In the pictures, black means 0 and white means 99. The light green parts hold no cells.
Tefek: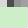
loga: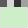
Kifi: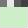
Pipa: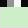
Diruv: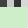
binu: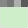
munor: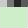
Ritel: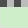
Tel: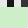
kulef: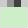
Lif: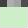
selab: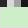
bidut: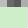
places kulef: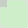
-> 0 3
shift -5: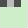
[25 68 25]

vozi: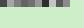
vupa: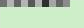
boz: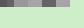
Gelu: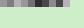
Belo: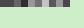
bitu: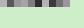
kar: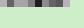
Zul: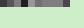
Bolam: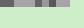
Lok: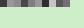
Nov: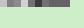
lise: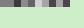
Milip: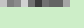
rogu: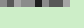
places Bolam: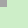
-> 2 3 4 8 9
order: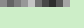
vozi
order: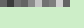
Nov
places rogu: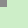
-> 0 3 4 6
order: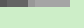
Bolam

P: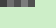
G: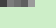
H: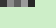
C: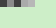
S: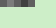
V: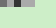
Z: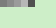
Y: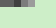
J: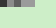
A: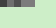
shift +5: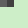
[42 30]
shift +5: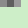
[59 42 65]
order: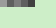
Y
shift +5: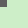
[42]
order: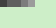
Y
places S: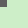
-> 0 2 4
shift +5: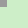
[65]

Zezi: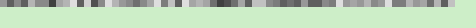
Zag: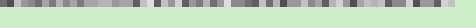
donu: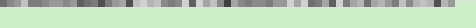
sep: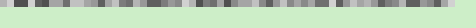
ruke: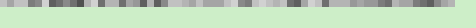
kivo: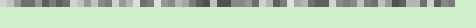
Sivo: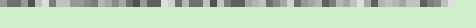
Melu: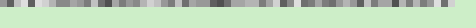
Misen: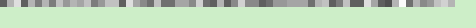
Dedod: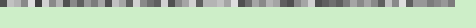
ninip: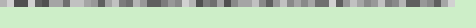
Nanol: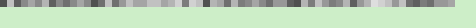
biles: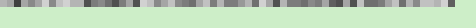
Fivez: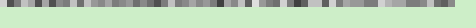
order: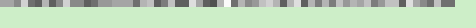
Misen
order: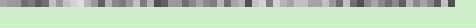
Nanol

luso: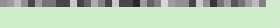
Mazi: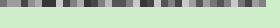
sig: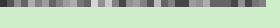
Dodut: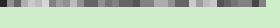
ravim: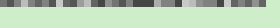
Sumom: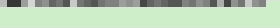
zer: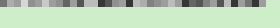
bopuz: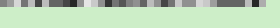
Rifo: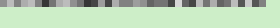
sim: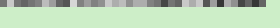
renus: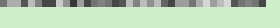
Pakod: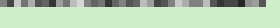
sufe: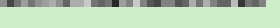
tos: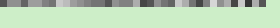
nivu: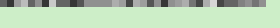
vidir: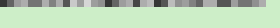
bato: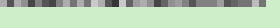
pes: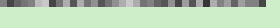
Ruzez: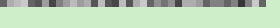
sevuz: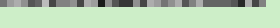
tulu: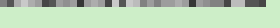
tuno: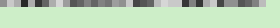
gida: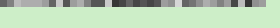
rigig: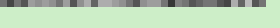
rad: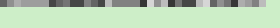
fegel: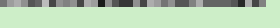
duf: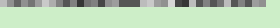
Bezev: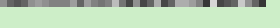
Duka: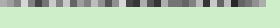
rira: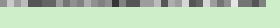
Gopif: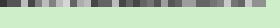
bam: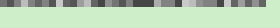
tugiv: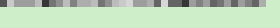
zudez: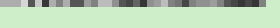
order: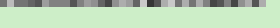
bato
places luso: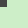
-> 4 8 9 11 15 17 18 27
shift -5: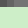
[28 34 40 40]
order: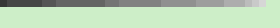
sig
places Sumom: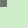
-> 8 11 14 22 27 34
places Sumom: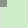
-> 6 18 28 33 36
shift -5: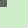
[34]

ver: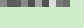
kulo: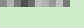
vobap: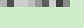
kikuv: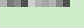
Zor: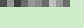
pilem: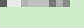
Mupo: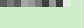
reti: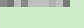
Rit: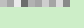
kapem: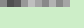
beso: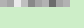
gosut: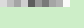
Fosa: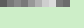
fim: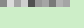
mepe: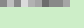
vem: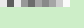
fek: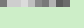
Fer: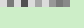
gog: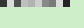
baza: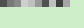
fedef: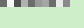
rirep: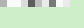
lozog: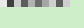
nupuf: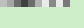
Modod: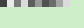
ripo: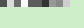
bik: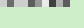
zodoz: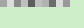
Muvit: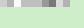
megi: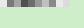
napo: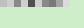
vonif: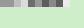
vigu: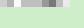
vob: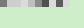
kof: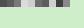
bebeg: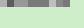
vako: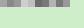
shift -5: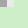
[59 86]
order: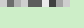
lozog
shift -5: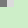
[42 80]
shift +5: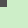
[36]

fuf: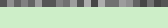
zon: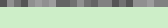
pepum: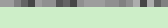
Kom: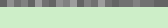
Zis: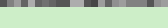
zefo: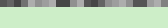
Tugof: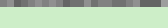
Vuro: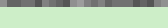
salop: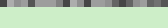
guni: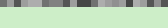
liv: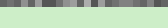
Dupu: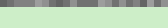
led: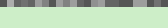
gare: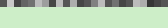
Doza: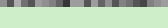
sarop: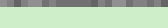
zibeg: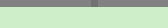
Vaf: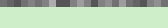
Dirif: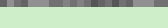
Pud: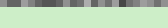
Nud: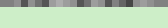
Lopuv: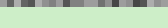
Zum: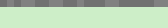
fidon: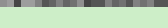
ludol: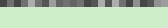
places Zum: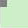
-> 1 3 4 7 8 11 15 16 22 23
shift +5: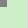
[55]

